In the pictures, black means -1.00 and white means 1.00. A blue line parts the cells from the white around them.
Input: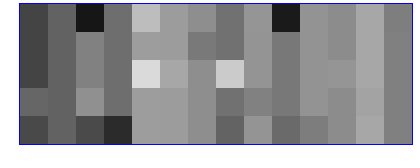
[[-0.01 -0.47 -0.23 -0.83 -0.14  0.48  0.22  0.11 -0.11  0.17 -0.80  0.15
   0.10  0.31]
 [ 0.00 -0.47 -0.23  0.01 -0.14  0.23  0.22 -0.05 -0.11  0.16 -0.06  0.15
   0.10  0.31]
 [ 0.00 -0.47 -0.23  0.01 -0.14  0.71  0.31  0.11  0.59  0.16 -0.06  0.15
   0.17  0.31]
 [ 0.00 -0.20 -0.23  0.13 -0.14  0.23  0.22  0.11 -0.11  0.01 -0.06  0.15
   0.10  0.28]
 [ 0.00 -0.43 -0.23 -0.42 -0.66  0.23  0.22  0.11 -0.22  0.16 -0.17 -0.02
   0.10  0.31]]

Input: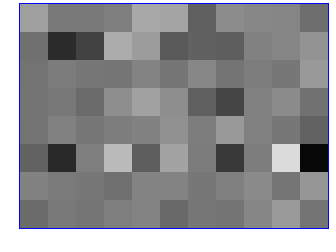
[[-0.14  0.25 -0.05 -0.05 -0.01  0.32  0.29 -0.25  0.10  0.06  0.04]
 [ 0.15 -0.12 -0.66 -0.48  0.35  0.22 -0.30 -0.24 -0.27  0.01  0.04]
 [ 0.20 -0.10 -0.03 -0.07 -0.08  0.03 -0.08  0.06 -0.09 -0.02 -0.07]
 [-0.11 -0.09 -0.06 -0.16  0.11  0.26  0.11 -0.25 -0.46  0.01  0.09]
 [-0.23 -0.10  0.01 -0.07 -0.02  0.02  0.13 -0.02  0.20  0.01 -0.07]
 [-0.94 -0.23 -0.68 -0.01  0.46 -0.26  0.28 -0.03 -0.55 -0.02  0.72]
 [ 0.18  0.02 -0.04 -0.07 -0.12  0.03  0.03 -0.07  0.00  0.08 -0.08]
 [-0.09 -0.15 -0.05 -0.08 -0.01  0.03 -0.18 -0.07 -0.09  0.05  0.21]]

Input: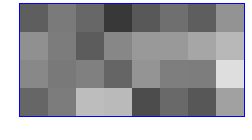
[[ 0.15 -0.26 -0.04 -0.19 -0.56 -0.31 -0.13 -0.26]
 [ 0.44  0.13 -0.03 -0.28  0.06  0.20  0.20  0.30]
 [ 0.74  0.07 -0.05  0.00 -0.21  0.16 -0.01 -0.02]
 [ 0.26 -0.20 -0.03  0.48  0.46 -0.40 -0.18 -0.32]]

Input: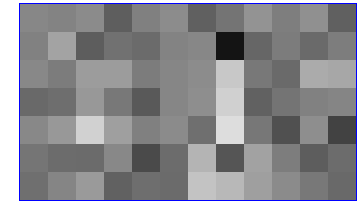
[[-0.25  0.06  0.03  0.09 -0.26  0.00  0.10 -0.25 -0.09  0.15 -0.01  0.13]
 [-0.02  0.01  0.28 -0.27 -0.11 -0.16  0.03  0.06 -0.84 -0.20 -0.03 -0.17]
 [ 0.31  0.07 -0.03  0.22  0.22 -0.03  0.05  0.10  0.57 -0.06 -0.17  0.34]
 [ 0.04 -0.18 -0.14  0.19 -0.06 -0.30  0.05  0.11  0.63 -0.24 -0.09  0.01]
 [-0.48  0.07  0.19  0.64  0.25  0.00  0.09 -0.13  0.73 -0.07 -0.37  0.11]
 [-0.15 -0.08 -0.15 -0.16  0.07 -0.42 -0.15  0.41 -0.33  0.27 -0.02 -0.27]
 [-0.18 -0.13  0.04  0.21 -0.24 -0.14 -0.16  0.53  0.44  0.25  0.09 -0.06]]

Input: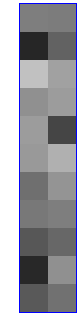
[[-0.03 -0.01]
 [-0.23 -0.70]
 [ 0.26  0.51]
 [ 0.22  0.13]
 [-0.46  0.22]
 [ 0.38  0.20]
 [ 0.16 -0.13]
 [-0.01 -0.06]
 [-0.19 -0.32]
 [ 0.13 -0.69]
 [-0.11 -0.30]]

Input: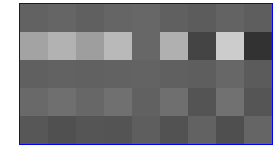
[[-0.26 -0.23 -0.21 -0.25 -0.21 -0.19 -0.25 -0.28 -0.22]
 [-0.61  0.28  0.40  0.24  0.45 -0.19  0.38 -0.47  0.60]
 [-0.29 -0.25 -0.23 -0.24 -0.23 -0.22 -0.25 -0.26 -0.19]
 [-0.33 -0.18 -0.13 -0.19 -0.12 -0.24 -0.13 -0.34 -0.11]
 [-0.21 -0.32 -0.37 -0.33 -0.34 -0.26 -0.36 -0.23 -0.38]]
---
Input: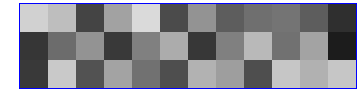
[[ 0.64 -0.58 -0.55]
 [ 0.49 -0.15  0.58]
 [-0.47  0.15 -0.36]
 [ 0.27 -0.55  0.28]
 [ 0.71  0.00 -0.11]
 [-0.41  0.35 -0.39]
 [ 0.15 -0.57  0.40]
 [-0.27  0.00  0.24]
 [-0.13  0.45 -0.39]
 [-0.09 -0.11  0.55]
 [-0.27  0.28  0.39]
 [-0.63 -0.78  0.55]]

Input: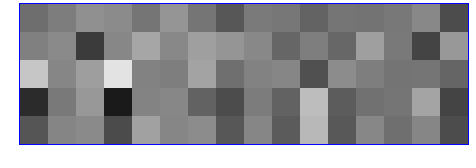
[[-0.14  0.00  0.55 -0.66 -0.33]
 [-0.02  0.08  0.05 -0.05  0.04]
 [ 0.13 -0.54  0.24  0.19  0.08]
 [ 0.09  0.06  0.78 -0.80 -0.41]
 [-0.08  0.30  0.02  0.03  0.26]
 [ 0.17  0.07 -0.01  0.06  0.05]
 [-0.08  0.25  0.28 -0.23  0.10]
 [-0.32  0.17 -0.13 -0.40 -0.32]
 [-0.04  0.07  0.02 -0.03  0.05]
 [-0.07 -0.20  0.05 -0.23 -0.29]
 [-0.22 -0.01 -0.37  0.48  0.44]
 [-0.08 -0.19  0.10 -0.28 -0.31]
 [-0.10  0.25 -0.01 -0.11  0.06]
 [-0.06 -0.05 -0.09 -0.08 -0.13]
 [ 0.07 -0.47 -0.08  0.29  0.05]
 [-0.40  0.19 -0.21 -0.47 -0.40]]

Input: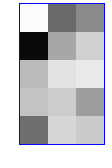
[[ 0.98 -0.92  0.46  0.53 -0.13]
 [-0.18  0.31  0.77  0.60  0.68]
 [ 0.09  0.64  0.83  0.24  0.59]]

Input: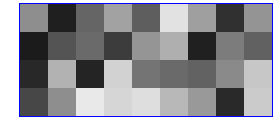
[[ 0.11 -0.79 -0.69 -0.44]
 [-0.76 -0.34  0.40  0.11]
 [-0.21 -0.17 -0.72  0.83]
 [ 0.27 -0.53  0.65  0.68]
 [-0.26  0.17 -0.09  0.74]
 [ 0.77  0.37 -0.17  0.44]
 [ 0.25 -0.75 -0.23  0.20]
 [-0.62 -0.03  0.08 -0.68]
 [ 0.16 -0.24  0.56  0.59]]

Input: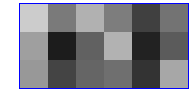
[[ 0.60  0.25  0.19]
 [-0.04 -0.78 -0.47]
 [ 0.39 -0.24 -0.21]
 [-0.02  0.40 -0.13]
 [-0.50 -0.73 -0.60]
 [-0.10 -0.29  0.31]]

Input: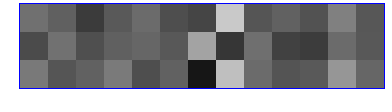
[[-0.12 -0.41 -0.05]
 [-0.25 -0.11 -0.33]
 [-0.54 -0.38 -0.24]
 [-0.30 -0.25 -0.04]
 [-0.16 -0.20 -0.39]
 [-0.39 -0.31 -0.24]
 [-0.46  0.28 -0.83]
 [ 0.58 -0.58  0.50]
 [-0.33 -0.13 -0.16]
 [-0.24 -0.49 -0.34]
 [-0.36 -0.53 -0.30]
 [ 0.00 -0.16  0.18]
 [-0.32 -0.31 -0.20]]

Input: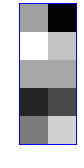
[[ 0.25  0.99  0.30 -0.72 -0.03]
 [-0.97  0.53  0.30 -0.43  0.64]]
